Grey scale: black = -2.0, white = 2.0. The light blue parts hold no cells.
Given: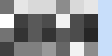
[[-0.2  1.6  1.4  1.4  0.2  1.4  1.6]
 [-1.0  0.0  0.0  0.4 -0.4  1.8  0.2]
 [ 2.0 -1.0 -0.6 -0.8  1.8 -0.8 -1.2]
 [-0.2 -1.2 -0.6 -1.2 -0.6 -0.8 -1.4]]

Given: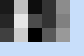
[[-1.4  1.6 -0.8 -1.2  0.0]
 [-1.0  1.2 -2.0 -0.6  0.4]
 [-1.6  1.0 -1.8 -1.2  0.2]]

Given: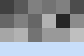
[[ 0.6  0.8 -0.2  0.4  0.4  1.0]
 [-0.4  0.0 -0.4  0.8 -1.4  0.2]
 [-1.0 -0.6  0.0 -0.2  0.0 -0.8]]

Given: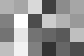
[[ 0.0  2.0 -0.8  1.2  0.8  0.4]
 [ 1.0  1.8  0.0 -1.2 -0.4 -0.8]
 [-0.2  1.6 -0.2 -0.4 -0.6  1.0]
 [ 0.8  0.6  1.4 -1.0  0.2  0.6]]

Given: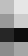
[[ 1.0  1.6]
 [ 0.4  1.2]
 [ 0.2  0.6]
 [-1.4 -1.8]]

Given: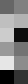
[[ 1.0  0.8]
 [ 1.6  0.2]
 [-0.4  0.0]
 [ 0.4 -0.2]
 [-2.0 -1.2]
 [ 1.2 -1.8]]

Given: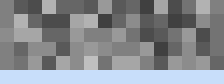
[[ 0.0  0.8 -0.4 -0.8 -0.8  0.6  0.8 -1.0 -0.4  0.2 -0.6 -0.4 -1.0 -0.8
   0.2 -0.2]
 [ 0.2  0.6  0.6 -0.4 -0.4  0.4  0.0  0.0  0.4 -0.2 -0.8 -0.6 -0.2  0.4
  -0.8 -0.2]
 [ 0.0 -0.2  0.4 -0.6  0.6  0.2  1.0 -0.2  0.6  0.6  0.0 -0.6  0.4  0.2
   0.4 -0.4]
 [ 0.0 -0.4  0.2  0.2 -0.6  0.2  0.4  0.2  0.0  0.0  0.4 -1.0 -0.4  0.2
  -0.6 -0.2]
 [ 0.0 -0.6 -0.8  0.8 -0.4 -0.4 -0.6  0.4 -0.6 -0.4 -1.0  0.6 -0.8 -0.2
   0.8  0.0]]
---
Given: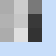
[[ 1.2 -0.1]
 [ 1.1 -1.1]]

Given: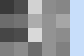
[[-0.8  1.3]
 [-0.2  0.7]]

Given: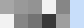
[[ 0.4  0.3]
 [ 0.1 -0.2]]

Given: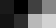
[[-2.0 -1.0]
 [-1.3  0.9]]

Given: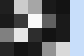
[[ 1.2  0.6]
 [-1.1  1.9]]

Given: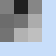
[[-1.5  0.1]
 [-0.2  0.7]]
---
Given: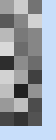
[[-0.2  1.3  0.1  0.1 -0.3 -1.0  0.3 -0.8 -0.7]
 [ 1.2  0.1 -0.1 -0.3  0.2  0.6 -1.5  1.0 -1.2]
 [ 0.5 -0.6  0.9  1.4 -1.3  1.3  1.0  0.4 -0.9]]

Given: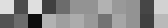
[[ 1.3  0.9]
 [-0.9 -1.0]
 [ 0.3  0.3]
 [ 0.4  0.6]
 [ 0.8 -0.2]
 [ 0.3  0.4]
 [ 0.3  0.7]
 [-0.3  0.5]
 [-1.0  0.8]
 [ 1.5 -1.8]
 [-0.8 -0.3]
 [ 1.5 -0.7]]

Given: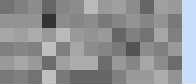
[[ 0.4 -0.1  0.0  0.4 -0.3  0.3]
 [ 0.5  0.3  0.6  0.0  0.2  0.7]
 [-0.4  0.1 -0.2  0.2  0.6  0.4]
 [ 0.2  0.3  0.0 -0.7  0.1  0.4]
 [ 0.5  0.1 -0.4 -0.1  0.4  0.0]
 [ 0.4 -0.1  0.4  0.1 -0.3 -0.4]
 [ 0.9  0.2  0.3  0.2  0.7 -0.4]
 [ 0.2  0.1  0.4  0.6  0.7 -0.4]
 [ 0.1  0.2  0.9  0.0  0.5 -0.1]
 [-0.4 -1.2  0.4  1.0 -0.3  1.0]
 [ 0.2  0.3  0.7  0.0  0.4 -0.2]
 [ 0.0  0.3  0.5  0.1  0.6  0.0]
 [-0.2  0.3  0.6  0.0  0.4 -0.1]]

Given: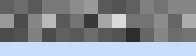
[[ 0.1  0.7 -0.2]
 [ 0.1 -0.4 -0.3]
 [-0.2  0.2  0.1]
 [ 0.0 -0.2 -0.4]
 [-0.5 -0.2 -1.3]
 [-0.7  1.4 -0.7]
 [-0.6  0.6 -0.6]
 [ 0.4 -1.1 -0.3]
 [ 0.2 -0.2 -0.6]
 [-0.1 -0.6 -0.5]
 [-0.1  0.9 -0.8]
 [-0.6  0.1  0.0]
 [-0.3 -0.8 -0.7]
 [-0.5  0.4 -0.8]]

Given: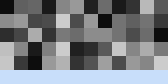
[[-0.6 -1.1 -1.8 -0.1  1.2]
 [ 0.9 -0.2 -0.3  0.7  0.1]
 [-1.2 -0.5 -0.8  0.1  0.4]
 [-1.6 -0.2 -0.2  1.1 -0.8]
 [-0.3 -1.8  0.2 -0.6  0.5]
 [-1.5  0.4  0.2 -1.3 -0.7]
 [ 0.4 -0.8 -0.3 -1.5 -1.2]
 [ 0.1  1.2 -0.1  1.2  0.8]
 [-1.6 -0.8 -1.2  0.0  0.4]
 [-0.4 -0.9  0.7 -1.6 -1.8]
 [-0.5  0.4 -0.9  0.1 -1.1]
 [-1.8  0.2 -1.3  1.0  1.1]]

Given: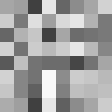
[[ 1.3 -0.1 -0.1  0.1  0.6  0.9  1.0  1.2]
 [ 0.6  0.8 -0.2  0.9 -0.2  1.1  0.9  0.6]
 [ 0.2  1.6 -0.3  1.6 -0.9  1.2  1.0  0.2]
 [-0.4  1.4  0.6  1.2 -0.3  0.2  0.0 -0.5]
 [ 1.6  0.5 -1.0  0.9 -0.3  1.9  1.9  1.6]
 [-1.0  1.5  1.1  1.2 -0.2 -0.2 -0.5 -1.0]
 [ 0.5 -0.1  0.8 -0.2  1.0  0.1  0.1  0.5]
 [ 0.6  1.2 -0.4  1.3 -0.6  1.3  1.1  0.7]]
